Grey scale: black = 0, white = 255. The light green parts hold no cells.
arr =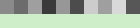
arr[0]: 138
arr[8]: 217
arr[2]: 159

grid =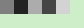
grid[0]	127
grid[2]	172
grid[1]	34
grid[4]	211

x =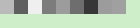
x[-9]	186
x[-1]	160
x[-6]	124

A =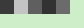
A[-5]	58
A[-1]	107
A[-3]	95

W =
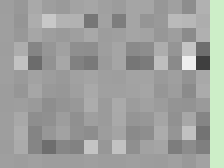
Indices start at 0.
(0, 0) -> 158
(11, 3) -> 157
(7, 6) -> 172
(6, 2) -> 166
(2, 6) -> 168
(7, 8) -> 170
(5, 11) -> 154
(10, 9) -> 143
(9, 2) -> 132
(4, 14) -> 63
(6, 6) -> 169
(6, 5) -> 159
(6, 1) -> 150
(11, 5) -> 157
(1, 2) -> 173
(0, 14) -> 177
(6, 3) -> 153
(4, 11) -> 190
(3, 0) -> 158
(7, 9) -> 156
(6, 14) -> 171
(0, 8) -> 156
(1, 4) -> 179
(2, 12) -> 158
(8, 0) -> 158
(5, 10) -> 163
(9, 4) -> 162
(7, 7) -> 155
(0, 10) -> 165
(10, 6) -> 196
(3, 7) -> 158
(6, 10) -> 165
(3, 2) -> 133
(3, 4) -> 161
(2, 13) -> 139

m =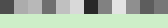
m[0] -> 77
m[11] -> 119
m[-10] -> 184
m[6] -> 40

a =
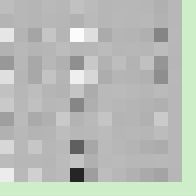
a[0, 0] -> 189
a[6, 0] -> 193
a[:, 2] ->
[181, 181, 165, 180, 168, 168, 189, 192, 170, 180, 198, 183, 208]
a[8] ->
[159, 186, 170, 176, 201, 179, 185, 196, 180, 181, 177, 202, 183]
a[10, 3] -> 183
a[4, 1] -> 183
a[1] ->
[180, 183, 181, 183, 182, 177, 186, 182, 184, 183, 184, 178, 183]
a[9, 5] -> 183
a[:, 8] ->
[183, 184, 181, 182, 189, 181, 186, 183, 180, 182, 183, 186, 183]
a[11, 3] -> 182
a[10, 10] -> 175
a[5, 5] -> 239
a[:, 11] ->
[176, 178, 133, 188, 149, 142, 186, 176, 202, 188, 172, 184, 164]
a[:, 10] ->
[182, 184, 176, 182, 192, 177, 182, 179, 177, 182, 175, 183, 170]
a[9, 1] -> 184
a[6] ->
[193, 183, 189, 181, 179, 196, 172, 185, 186, 184, 182, 186, 183]
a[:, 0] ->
[189, 180, 230, 178, 152, 223, 193, 201, 159, 177, 215, 187, 236]
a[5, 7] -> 173
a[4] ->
[152, 183, 168, 183, 176, 143, 200, 178, 189, 179, 192, 149, 182]
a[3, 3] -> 182
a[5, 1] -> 181
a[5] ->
[223, 181, 168, 195, 181, 239, 215, 173, 181, 180, 177, 142, 184]
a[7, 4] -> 184
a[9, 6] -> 184
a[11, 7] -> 185
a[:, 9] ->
[183, 183, 180, 183, 179, 180, 184, 181, 181, 183, 180, 183, 177]

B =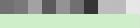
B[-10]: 113
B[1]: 121
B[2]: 162
